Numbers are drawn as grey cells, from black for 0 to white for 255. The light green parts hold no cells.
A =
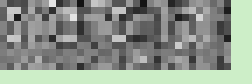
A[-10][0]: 144
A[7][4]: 129
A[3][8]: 82
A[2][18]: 76
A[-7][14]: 153
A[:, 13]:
[197, 120, 160, 127, 127, 121, 63, 129, 74, 127]
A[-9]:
[97, 201, 198, 82, 169, 85, 122, 47, 160, 189, 183, 82, 82, 120, 121, 99, 196, 196, 63, 43, 52, 86, 94, 161, 101, 116, 163, 187, 121, 170, 126, 104, 29]
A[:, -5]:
[155, 121, 211, 145, 146, 122, 161, 126, 146, 146]
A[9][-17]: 118
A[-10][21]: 129
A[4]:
[131, 93, 160, 104, 161, 154, 138, 157, 80, 112, 123, 47, 98, 127, 154, 156, 119, 82, 156, 116, 94, 96, 76, 148, 76, 134, 158, 96, 146, 147, 115, 60, 79]
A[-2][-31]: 127
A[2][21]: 131
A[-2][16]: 136
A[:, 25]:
[64, 116, 29, 135, 134, 116, 203, 105, 168, 135]
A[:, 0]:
[144, 97, 95, 131, 131, 98, 120, 125, 116, 129]
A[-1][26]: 158
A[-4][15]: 123
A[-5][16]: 197
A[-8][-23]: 228
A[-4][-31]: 143
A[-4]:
[120, 87, 143, 99, 158, 137, 152, 136, 65, 82, 75, 126, 123, 63, 130, 123, 85, 84, 123, 102, 114, 122, 60, 93, 105, 203, 139, 82, 161, 131, 112, 105, 138]
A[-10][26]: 88
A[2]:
[95, 191, 27, 149, 125, 161, 64, 162, 123, 154, 228, 91, 155, 160, 157, 52, 156, 47, 76, 153, 137, 131, 70, 153, 118, 29, 56, 91, 211, 148, 128, 128, 97]
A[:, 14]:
[183, 121, 157, 153, 154, 122, 130, 103, 128, 153]
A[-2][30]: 124
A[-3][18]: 126
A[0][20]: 20
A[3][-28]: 154

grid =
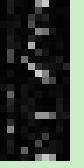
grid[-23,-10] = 3
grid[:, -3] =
[7, 7, 6, 3, 22, 3, 7, 4, 15, 20, 18, 66, 7, 11, 2, 7, 98, 4, 3, 6, 19, 19, 153]
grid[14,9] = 6
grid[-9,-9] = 38
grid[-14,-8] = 6
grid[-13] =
[4, 15, 3, 4, 3, 202, 133, 18, 4, 3]
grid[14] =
[3, 38, 10, 13, 22, 5, 3, 2, 23, 6]
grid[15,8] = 25
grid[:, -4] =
[197, 13, 35, 14, 114, 6, 10, 22, 9, 24, 133, 110, 3, 6, 3, 6, 148, 4, 10, 60, 5, 25, 199]
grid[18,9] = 2
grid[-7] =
[3, 11, 4, 15, 28, 148, 148, 98, 19, 23]
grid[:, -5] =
[146, 63, 23, 6, 133, 17, 3, 53, 6, 45, 202, 13, 3, 15, 5, 9, 148, 9, 7, 10, 70, 16, 137]
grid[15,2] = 9
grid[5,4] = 35
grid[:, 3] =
[8, 7, 5, 3, 10, 3, 3, 10, 110, 3, 4, 4, 19, 16, 13, 25, 15, 6, 17, 10, 2, 95, 22]
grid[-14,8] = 12
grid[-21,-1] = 6
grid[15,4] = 15
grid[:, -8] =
[10, 2, 13, 19, 4, 10, 20, 6, 6, 6, 3, 7, 4, 3, 10, 9, 4, 6, 7, 1, 2, 5, 3]
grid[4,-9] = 19
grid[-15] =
[3, 70, 6, 110, 11, 6, 9, 15, 26, 3]
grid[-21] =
[3, 9, 13, 5, 53, 23, 35, 6, 4, 6]
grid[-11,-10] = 18
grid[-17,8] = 13

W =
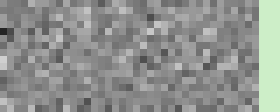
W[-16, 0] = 142
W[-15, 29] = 169
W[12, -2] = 146
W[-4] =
[114, 136, 144, 151, 130, 119, 130, 153, 136, 112, 129, 120, 125, 153, 129, 147, 122, 108, 94, 142, 172, 162, 141, 162, 104, 134, 141, 120, 122, 127, 144, 114, 144, 103, 156, 146, 176]
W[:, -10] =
[151, 153, 152, 143, 129, 111, 157, 161, 149, 161, 115, 162, 120, 145, 134, 170]
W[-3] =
[148, 119, 126, 132, 147, 155, 146, 135, 146, 139, 136, 145, 155, 129, 118, 138, 145, 145, 135, 129, 133, 140, 136, 129, 137, 150, 124, 145, 150, 142, 137, 152, 149, 147, 127, 132, 131]
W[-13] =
[154, 141, 115, 150, 143, 115, 100, 120, 116, 158, 161, 127, 191, 146, 124, 115, 164, 151, 128, 146, 150, 121, 195, 179, 160, 127, 158, 143, 135, 136, 151, 148, 120, 129, 136, 108, 144]
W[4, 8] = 172
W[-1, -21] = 150
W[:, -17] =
[109, 116, 127, 150, 162, 141, 188, 122, 79, 144, 142, 157, 172, 133, 139, 120]
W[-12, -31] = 97
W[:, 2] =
[123, 128, 122, 115, 144, 144, 133, 156, 127, 111, 146, 132, 144, 126, 149, 131]
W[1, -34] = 125
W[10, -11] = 99
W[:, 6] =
[154, 116, 111, 100, 97, 168, 101, 163, 147, 112, 177, 131, 130, 146, 149, 114]
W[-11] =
[139, 90, 144, 161, 127, 156, 168, 148, 195, 126, 120, 157, 158, 118, 124, 132, 126, 121, 115, 158, 141, 109, 119, 133, 109, 165, 150, 111, 157, 165, 161, 127, 135, 124, 136, 150, 153]
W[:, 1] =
[124, 121, 124, 141, 75, 90, 150, 157, 151, 151, 134, 120, 136, 119, 166, 182]
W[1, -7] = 139
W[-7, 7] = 155
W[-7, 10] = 153
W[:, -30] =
[138, 133, 155, 120, 155, 148, 173, 128, 120, 155, 136, 161, 153, 135, 129, 132]
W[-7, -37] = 198
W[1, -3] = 111
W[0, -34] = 113
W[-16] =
[142, 124, 123, 113, 176, 154, 154, 138, 110, 166, 119, 132, 147, 125, 92, 127, 171, 159, 129, 120, 109, 152, 159, 111, 119, 105, 121, 151, 127, 159, 112, 157, 132, 131, 126, 154, 139]
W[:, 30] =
[112, 139, 124, 151, 181, 161, 131, 128, 96, 110, 148, 136, 144, 137, 129, 107]
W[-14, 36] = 117
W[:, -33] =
[176, 120, 135, 143, 91, 127, 111, 142, 176, 132, 124, 134, 130, 147, 150, 184]
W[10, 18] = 163

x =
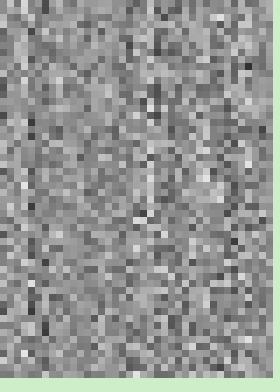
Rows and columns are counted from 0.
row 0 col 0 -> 141
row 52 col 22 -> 115
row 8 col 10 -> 152
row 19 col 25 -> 133
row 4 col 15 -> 159
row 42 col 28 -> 162
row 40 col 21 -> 154
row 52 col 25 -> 118
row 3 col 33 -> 104
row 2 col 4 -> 198
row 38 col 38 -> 130
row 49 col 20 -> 153
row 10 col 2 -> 148
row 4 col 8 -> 158
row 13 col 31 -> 124
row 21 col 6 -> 173
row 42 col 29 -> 195
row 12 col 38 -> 151
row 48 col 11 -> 128
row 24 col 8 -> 168
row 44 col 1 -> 174
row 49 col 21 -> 101
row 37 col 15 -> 145
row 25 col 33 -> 120
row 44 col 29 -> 166
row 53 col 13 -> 129
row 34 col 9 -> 162
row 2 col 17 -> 151
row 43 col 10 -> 137
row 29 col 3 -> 192
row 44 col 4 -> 57
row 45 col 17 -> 149
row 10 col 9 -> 164
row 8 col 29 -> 204
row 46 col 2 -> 142
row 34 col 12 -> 104
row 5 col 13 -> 168
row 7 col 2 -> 183
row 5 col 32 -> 179
